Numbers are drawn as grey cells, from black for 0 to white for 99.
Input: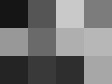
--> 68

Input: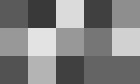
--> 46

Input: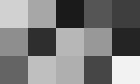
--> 59

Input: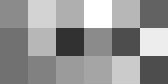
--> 30

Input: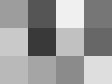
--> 75

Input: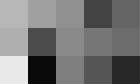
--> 46
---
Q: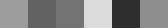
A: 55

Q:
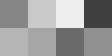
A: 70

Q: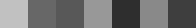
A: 53

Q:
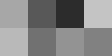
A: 65

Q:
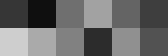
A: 63

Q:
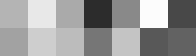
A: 80

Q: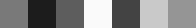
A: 58
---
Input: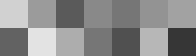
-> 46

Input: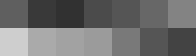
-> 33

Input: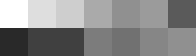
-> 56

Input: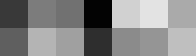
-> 81

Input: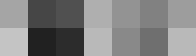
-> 57

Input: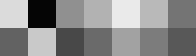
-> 91

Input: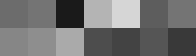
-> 83
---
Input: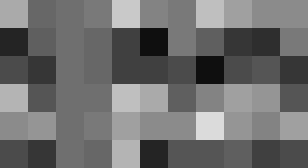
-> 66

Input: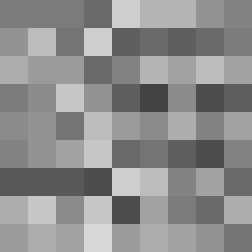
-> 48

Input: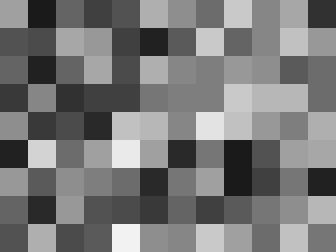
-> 62

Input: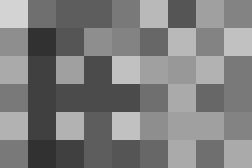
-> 82

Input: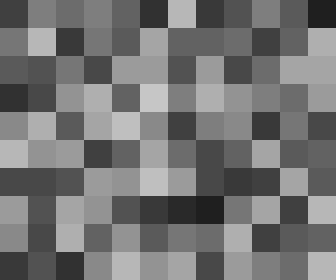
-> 25

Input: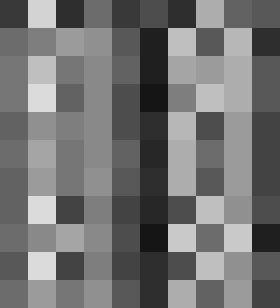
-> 22

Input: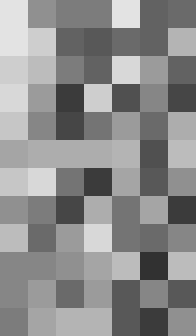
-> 88

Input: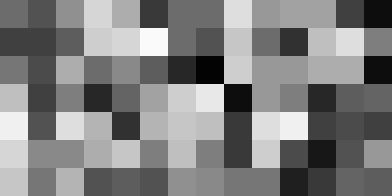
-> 42
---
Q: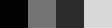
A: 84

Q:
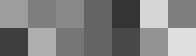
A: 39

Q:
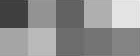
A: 68

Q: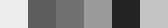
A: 60

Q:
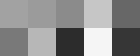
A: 77

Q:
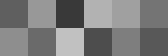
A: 69

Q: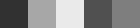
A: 31

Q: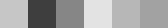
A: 88
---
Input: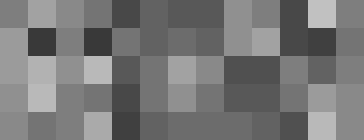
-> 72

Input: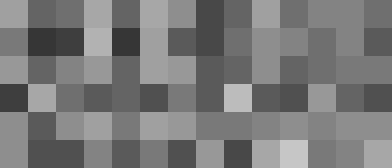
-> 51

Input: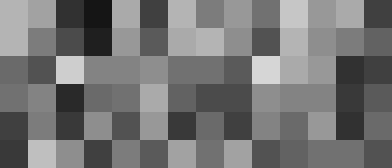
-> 44

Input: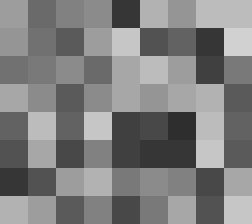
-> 32

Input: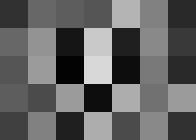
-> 53
